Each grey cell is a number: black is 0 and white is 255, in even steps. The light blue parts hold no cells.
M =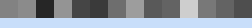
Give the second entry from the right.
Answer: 99
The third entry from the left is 38
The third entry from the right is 120
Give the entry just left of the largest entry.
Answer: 99

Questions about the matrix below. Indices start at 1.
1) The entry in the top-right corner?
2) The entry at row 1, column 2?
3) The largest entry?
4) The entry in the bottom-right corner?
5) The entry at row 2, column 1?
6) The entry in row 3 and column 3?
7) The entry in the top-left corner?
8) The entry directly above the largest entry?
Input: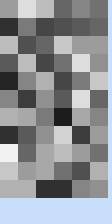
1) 113
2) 221
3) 242
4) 144
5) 48
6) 102
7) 156
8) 48

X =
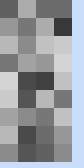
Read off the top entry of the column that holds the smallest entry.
108
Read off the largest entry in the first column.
212
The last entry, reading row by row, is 139
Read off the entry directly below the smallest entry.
202
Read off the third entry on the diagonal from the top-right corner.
139
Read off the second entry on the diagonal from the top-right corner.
172
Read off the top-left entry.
97
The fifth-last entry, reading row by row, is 151
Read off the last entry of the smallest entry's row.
56
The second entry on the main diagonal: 119
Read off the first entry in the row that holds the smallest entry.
151

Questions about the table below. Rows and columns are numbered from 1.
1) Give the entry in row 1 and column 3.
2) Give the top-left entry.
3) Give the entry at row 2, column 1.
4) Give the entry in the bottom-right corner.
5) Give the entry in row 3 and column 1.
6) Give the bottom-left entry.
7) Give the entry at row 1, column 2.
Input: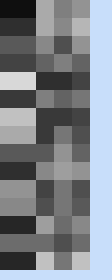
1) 170
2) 15
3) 47
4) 193
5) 89
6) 38
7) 15

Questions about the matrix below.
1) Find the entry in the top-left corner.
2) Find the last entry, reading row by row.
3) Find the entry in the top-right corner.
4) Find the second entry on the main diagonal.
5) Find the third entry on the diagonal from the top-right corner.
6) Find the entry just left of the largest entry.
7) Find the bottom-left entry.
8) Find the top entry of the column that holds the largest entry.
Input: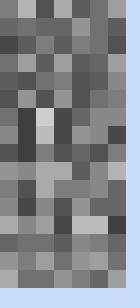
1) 125
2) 158
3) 158
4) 113
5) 125
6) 63
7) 170
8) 82

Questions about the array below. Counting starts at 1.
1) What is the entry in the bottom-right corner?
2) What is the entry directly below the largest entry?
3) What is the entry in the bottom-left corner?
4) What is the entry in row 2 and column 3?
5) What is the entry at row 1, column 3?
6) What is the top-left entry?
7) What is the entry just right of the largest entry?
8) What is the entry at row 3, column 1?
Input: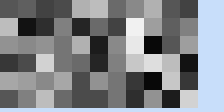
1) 210
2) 232
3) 86
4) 46
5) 66
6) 86
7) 158
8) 146

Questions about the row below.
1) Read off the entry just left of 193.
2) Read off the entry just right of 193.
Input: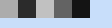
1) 43
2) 99

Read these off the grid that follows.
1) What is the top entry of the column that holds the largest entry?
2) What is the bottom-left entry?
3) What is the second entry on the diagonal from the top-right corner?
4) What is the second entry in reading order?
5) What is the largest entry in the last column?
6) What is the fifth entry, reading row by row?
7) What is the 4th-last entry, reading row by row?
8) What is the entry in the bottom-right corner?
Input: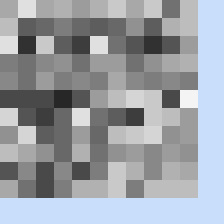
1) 189
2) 168
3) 177
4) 224
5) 244
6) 156
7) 125
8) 189
